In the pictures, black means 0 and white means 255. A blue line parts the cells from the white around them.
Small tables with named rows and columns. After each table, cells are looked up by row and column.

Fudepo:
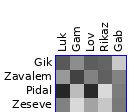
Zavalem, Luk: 153
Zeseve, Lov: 163
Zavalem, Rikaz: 96
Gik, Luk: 89
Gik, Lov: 93
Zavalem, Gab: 131
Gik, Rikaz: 100
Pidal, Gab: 124
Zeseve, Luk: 129
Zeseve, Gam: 217
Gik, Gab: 201
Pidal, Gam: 188
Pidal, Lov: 41

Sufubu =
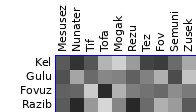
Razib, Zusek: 90
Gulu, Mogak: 130
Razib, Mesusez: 91
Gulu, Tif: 106
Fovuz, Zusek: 122
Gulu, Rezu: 96
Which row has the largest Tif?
Fovuz

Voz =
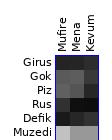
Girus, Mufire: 36
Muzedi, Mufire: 193
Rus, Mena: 15
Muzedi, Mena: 152
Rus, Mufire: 49
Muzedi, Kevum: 152
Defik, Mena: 39

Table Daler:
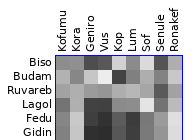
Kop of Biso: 209
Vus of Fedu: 50
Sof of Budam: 174
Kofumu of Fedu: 134
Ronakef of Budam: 200
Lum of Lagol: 141
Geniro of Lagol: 66
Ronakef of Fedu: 223
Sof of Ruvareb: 166
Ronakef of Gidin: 220
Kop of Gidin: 87
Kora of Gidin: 198
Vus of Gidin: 45
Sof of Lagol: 228
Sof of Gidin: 122
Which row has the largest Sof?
Lagol

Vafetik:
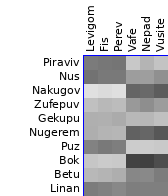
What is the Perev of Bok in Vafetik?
201
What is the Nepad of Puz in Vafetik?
204
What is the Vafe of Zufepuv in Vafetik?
153
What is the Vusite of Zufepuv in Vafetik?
156
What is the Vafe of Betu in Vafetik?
135
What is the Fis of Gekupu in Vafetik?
176
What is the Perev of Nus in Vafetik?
121
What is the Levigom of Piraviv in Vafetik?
123
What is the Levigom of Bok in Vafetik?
198
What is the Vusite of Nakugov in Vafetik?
92
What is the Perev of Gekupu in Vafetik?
171
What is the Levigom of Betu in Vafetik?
184
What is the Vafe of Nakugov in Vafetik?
101
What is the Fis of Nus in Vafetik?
121
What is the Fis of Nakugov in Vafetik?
219
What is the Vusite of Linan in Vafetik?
127
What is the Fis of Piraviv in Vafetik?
119
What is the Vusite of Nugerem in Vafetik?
87
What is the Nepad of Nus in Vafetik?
158
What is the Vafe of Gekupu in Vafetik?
184

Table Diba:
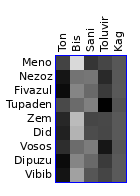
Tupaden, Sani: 128
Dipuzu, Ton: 11
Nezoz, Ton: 21
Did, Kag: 89
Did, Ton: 33
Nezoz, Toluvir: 41
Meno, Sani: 53
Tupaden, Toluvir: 1
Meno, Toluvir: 70
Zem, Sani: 70
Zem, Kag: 89
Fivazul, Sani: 105
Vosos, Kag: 86
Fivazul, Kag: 89
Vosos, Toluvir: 22
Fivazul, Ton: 11
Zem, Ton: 39
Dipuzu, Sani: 105
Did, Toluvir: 71
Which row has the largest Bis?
Meno

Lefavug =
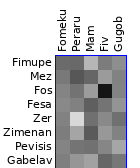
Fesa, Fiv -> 116
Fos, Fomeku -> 132
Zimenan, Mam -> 90
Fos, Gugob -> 131
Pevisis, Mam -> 113
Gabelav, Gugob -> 119
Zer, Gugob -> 112
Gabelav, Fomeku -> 127
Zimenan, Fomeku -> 125
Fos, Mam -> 156

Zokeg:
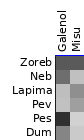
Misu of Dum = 202
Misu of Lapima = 143
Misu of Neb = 192
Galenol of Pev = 193
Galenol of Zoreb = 89
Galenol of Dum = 133
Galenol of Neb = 110
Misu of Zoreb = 90
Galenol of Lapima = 190
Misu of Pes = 209
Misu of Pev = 159
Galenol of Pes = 48

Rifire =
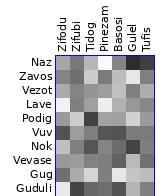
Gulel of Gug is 196
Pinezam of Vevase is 126
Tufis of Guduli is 129
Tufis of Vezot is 174
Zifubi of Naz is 121
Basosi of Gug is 231
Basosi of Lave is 177
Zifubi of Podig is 204
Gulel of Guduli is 181
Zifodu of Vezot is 171
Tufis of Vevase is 112
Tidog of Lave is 160
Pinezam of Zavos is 122
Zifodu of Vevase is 152
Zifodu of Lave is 242
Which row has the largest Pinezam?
Naz

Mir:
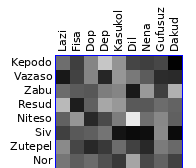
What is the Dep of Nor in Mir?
80
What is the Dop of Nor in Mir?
107
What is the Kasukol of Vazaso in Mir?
150
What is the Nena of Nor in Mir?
72
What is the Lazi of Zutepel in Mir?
138
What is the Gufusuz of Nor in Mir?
98
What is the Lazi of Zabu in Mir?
108
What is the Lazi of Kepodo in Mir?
110

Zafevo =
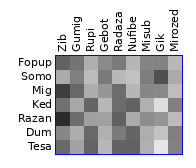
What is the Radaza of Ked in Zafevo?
108
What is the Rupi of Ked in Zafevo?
101
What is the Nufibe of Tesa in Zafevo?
98
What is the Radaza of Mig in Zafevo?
108
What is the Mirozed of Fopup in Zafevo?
184
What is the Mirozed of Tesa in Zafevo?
130
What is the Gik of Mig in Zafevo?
137
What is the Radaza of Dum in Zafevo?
122
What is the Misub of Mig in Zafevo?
134
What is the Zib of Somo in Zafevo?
171
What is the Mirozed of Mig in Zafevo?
189
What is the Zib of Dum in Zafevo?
135
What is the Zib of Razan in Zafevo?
43
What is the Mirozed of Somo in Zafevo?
171
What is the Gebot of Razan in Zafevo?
161
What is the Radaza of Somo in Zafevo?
184

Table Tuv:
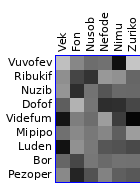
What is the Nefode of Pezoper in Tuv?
130
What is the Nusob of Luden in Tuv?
121
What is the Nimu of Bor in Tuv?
114
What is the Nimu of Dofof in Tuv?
47
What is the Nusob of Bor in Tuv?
119
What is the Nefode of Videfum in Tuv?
157
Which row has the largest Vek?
Vuvofev

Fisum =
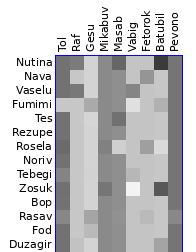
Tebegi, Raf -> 199
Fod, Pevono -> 117
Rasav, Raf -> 199
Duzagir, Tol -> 114
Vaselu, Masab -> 143
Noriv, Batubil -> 199
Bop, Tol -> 114
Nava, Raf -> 199
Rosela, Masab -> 207
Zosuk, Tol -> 113
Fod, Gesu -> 186
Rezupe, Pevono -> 117

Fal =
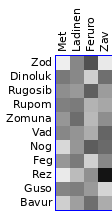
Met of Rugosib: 142
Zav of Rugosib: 156
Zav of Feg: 135
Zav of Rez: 20
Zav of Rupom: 167
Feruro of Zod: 81
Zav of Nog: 106
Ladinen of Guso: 126
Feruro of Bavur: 110
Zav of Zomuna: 142
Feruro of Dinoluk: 207
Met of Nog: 216
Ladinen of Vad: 148
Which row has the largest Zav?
Zod

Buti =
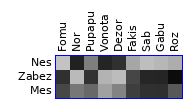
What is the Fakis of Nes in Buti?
166
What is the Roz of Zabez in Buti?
12
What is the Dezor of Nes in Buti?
48
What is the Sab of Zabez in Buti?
38
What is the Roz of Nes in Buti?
173
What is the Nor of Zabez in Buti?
186
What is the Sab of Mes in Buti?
48
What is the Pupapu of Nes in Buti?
126
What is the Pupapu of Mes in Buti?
104
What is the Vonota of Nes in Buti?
36
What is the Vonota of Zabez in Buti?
179
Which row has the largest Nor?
Zabez

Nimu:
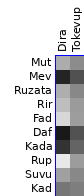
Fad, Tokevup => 157
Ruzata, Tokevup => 136
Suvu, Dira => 160
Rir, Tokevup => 155
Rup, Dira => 232
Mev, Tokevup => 81
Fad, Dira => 215

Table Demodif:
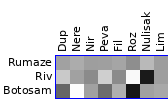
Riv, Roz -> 249
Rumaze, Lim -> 157
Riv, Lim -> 158
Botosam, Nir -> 161
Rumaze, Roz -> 142
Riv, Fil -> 139
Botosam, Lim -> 168
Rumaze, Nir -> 158
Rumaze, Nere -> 172
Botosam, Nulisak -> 161
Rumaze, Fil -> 165
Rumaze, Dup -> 161
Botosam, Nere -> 253
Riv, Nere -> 161
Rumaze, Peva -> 159
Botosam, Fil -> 175
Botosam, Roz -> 22
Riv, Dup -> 201

